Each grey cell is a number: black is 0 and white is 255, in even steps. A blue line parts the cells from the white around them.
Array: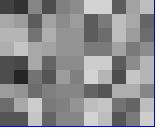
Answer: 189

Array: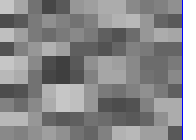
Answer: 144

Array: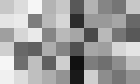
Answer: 199

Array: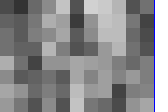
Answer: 113

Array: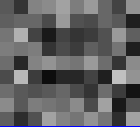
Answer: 147

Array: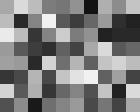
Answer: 196

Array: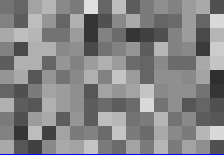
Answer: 80
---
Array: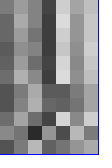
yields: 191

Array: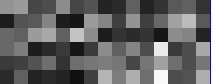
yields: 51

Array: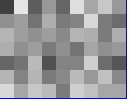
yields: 152

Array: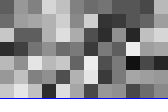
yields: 185

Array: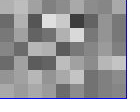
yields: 169

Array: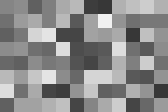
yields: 177

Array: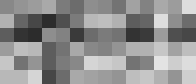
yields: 221
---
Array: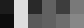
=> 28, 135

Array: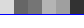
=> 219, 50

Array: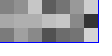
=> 130, 212

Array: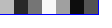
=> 188, 83

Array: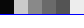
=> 7, 237

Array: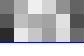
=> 119, 107

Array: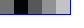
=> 113, 195
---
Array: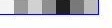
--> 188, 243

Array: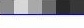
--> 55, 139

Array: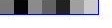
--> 203, 119

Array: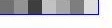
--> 221, 113

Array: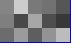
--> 86, 108

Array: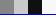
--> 248, 133

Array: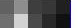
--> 32, 111

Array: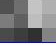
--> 176, 74
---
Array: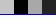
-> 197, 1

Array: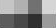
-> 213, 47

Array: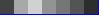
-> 209, 45

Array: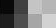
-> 210, 9

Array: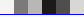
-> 244, 26

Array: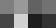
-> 209, 29

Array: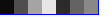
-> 230, 11
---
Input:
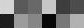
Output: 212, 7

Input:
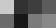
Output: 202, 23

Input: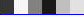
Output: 246, 25

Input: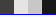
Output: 228, 24

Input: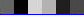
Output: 213, 2

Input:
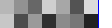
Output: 219, 35

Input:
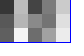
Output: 244, 54

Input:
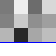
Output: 238, 40

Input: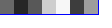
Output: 247, 38

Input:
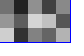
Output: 213, 34
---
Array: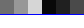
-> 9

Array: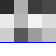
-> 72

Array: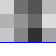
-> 185

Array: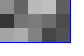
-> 192

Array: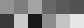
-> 103

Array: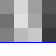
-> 84

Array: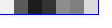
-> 51

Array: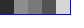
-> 83
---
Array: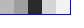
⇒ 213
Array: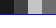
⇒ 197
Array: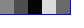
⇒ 218
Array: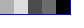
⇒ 108
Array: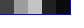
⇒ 33
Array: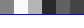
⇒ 97
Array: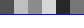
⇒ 39
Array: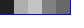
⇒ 128
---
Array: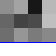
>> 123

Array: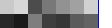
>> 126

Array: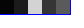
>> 211

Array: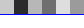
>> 183

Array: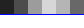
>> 156

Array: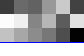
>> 140

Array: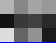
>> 146

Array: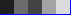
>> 67

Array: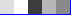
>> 60
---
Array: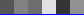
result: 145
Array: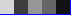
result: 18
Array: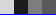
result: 89
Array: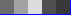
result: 56
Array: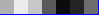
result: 109
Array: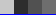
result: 110
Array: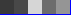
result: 149
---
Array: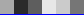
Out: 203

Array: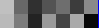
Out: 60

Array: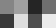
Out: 37

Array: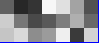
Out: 163

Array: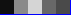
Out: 104

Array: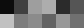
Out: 43

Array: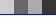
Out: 171

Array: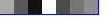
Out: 118

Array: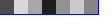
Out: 202
